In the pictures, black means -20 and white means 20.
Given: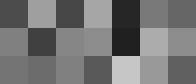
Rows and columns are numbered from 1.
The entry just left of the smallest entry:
2
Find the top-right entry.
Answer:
-4
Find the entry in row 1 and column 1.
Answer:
-8
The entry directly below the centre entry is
-6
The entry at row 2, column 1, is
0
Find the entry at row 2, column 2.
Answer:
-10
